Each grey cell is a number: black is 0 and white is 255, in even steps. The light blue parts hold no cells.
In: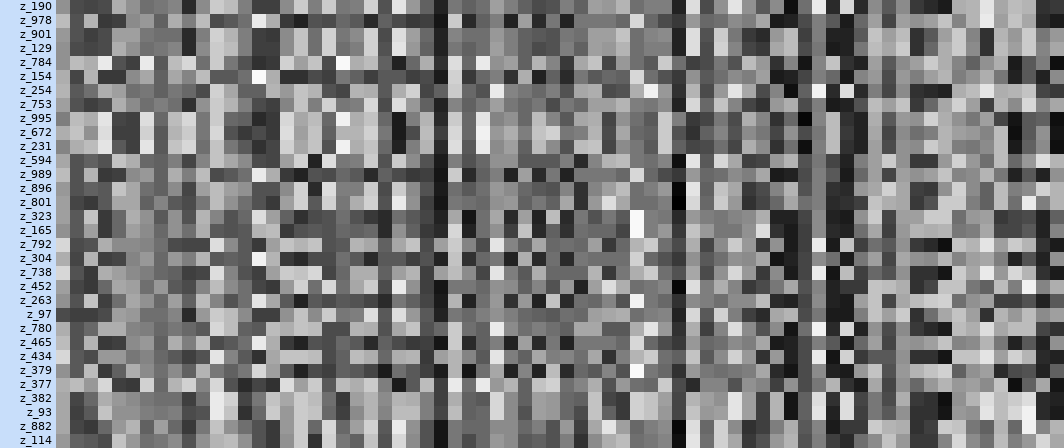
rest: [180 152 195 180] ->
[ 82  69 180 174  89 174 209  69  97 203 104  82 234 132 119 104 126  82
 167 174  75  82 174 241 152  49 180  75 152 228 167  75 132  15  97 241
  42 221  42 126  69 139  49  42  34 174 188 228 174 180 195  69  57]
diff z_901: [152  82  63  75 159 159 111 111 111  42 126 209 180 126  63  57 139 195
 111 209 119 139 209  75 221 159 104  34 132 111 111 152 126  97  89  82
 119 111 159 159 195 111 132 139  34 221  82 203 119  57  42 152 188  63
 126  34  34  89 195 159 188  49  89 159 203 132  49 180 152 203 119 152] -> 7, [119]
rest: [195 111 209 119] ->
[139 209  75 221 159 104  34 132 111 111 152 126  97  89  82 119 111 159
 159 195 111 132 139  34 221  82 203 119  57  42 152 188  63 126  34  34
  89 195 159 188  49  89 159 203 132  49 180 152 203 119 152]
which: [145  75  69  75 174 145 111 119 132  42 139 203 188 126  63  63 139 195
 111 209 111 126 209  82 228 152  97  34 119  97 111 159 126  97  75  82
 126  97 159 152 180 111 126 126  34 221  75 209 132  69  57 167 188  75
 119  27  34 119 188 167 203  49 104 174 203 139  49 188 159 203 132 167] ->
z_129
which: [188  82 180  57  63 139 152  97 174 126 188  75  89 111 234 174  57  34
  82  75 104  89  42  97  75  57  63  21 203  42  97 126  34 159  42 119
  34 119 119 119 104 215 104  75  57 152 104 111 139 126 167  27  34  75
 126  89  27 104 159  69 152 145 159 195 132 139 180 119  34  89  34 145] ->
z_465

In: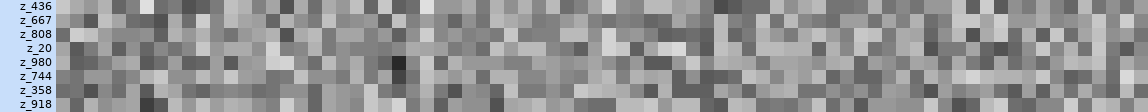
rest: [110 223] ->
[152 152 171 123 178 144 178 136 186 110 129 165 211 144 136 186 186 158
 165 123  76  90 110 110 186 144 171 186 116 116 123 178 116 136 116 152
 152 192  96 205  90 144 123 165 129 102 186 116 144 116 158]
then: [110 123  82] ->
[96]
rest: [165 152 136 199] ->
[178 211 123 165  96 158 144 144  82 165 171 186 152 165 123 110 110 186
 186 199 152 186 186 102  90 186 178 116 123 116 144 192 110 152  90 152
 152 144 144 199 136  82 102 186 205 110 102 136 136 205 123 192 178 129
 178]
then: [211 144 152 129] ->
[96]
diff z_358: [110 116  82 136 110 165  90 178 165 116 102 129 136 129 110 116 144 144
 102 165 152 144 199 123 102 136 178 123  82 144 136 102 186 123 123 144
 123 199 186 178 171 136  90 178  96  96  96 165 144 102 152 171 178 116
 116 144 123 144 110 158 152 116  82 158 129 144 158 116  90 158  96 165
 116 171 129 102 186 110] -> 33, [192]

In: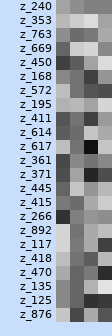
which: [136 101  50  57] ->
z_125
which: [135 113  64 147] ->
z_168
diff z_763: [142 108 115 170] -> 3, [121]
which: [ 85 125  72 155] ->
z_411
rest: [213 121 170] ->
[64]
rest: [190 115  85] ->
[78]
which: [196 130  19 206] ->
z_617

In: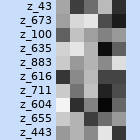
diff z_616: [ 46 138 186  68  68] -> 1, [54]
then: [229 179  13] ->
[96]
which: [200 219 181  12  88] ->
z_635
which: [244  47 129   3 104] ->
z_604
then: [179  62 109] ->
[153]
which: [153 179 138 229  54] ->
z_443
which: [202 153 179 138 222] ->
z_883

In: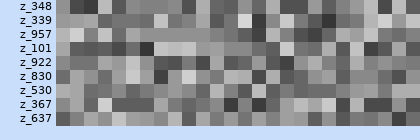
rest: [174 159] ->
[194 122 109 129]
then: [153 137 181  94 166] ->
[122]
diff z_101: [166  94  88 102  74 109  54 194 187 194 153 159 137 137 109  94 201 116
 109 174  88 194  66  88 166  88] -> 4, [94]
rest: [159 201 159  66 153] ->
[207 145 122 181 174  74 174  88 102 145 159  94 137 137 109  81 145]
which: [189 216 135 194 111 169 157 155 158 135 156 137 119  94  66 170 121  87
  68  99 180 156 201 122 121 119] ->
z_957

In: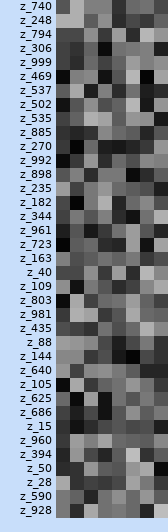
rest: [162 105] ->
[ 98  92 135]
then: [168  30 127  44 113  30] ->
[44]
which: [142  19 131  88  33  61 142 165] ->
z_109

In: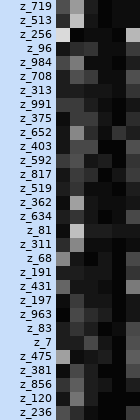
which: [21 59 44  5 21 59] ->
z_817
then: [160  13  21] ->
[29]

